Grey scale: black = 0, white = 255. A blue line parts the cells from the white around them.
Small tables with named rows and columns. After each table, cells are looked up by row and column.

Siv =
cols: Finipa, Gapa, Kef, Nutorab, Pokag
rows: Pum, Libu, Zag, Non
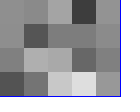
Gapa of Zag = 175
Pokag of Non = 152
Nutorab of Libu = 125
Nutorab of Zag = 103
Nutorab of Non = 222
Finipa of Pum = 143
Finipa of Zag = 128
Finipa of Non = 83
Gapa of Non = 116
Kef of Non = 200
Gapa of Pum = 138
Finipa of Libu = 142
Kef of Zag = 169
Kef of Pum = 164

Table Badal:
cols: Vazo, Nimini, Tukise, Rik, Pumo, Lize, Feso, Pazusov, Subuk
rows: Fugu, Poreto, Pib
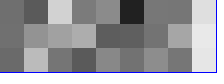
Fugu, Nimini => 90
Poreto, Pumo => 93
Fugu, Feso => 119
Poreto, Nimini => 147
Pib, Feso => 141
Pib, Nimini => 187
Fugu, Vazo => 111
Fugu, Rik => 123
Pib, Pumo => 136
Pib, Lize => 114
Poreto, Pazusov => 166

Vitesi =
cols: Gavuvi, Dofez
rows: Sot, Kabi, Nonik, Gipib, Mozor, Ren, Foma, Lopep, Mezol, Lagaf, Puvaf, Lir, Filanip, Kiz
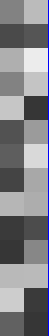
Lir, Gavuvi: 185
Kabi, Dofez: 85
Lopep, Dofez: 168
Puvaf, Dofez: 135
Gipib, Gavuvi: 130
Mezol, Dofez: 173
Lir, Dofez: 186
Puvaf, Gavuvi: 54
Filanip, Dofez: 58
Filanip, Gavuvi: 205
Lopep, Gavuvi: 68
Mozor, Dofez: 54
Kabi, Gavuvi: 74
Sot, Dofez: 187
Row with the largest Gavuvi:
Filanip

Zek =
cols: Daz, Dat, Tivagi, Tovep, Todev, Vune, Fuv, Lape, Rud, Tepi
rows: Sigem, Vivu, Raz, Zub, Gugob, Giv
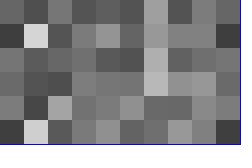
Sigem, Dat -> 79
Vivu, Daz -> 62
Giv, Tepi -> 63
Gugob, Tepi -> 124
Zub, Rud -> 151
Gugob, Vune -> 144
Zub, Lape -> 145
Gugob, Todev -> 123

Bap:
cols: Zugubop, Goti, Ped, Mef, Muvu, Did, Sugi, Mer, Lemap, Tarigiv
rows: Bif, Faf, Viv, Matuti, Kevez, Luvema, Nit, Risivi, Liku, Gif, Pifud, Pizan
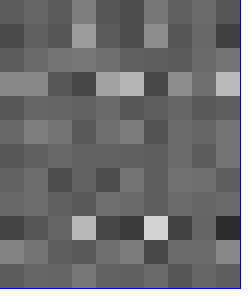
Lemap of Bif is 108
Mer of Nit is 107
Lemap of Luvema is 101
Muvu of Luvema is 112
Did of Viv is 96
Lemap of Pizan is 101

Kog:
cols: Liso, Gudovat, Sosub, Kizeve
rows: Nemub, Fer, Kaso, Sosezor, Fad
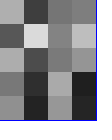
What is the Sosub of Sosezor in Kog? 170
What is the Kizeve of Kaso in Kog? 149
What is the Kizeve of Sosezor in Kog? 31
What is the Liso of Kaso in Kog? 173
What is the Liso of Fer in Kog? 87
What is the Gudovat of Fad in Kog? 35
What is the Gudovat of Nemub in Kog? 62
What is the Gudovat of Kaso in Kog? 76

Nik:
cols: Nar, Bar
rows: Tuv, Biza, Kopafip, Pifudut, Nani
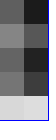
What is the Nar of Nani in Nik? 216
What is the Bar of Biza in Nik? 87
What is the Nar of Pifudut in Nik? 117
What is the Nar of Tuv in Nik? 95
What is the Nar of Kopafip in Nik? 100
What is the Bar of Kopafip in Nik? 34
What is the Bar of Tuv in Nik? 27
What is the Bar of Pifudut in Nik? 61
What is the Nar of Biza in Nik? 133
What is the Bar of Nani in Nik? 221

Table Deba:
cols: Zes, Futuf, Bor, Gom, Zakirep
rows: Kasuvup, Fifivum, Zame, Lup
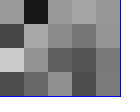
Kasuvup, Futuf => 23
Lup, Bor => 143
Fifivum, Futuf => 170
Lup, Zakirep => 123
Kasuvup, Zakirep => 150
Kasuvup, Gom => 163
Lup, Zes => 78
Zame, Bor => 95
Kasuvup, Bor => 152
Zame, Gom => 85
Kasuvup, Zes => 155
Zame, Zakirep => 121
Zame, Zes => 203
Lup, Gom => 78
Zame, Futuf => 147

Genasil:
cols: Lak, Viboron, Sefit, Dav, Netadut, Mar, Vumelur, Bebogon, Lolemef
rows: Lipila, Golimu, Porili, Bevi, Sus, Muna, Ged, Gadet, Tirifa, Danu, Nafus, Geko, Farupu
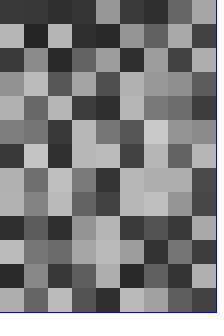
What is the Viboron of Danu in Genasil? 92
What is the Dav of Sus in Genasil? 61
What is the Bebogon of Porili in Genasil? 64
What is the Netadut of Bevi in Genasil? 80
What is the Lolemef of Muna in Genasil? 139
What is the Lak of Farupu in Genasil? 173
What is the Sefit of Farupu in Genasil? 186

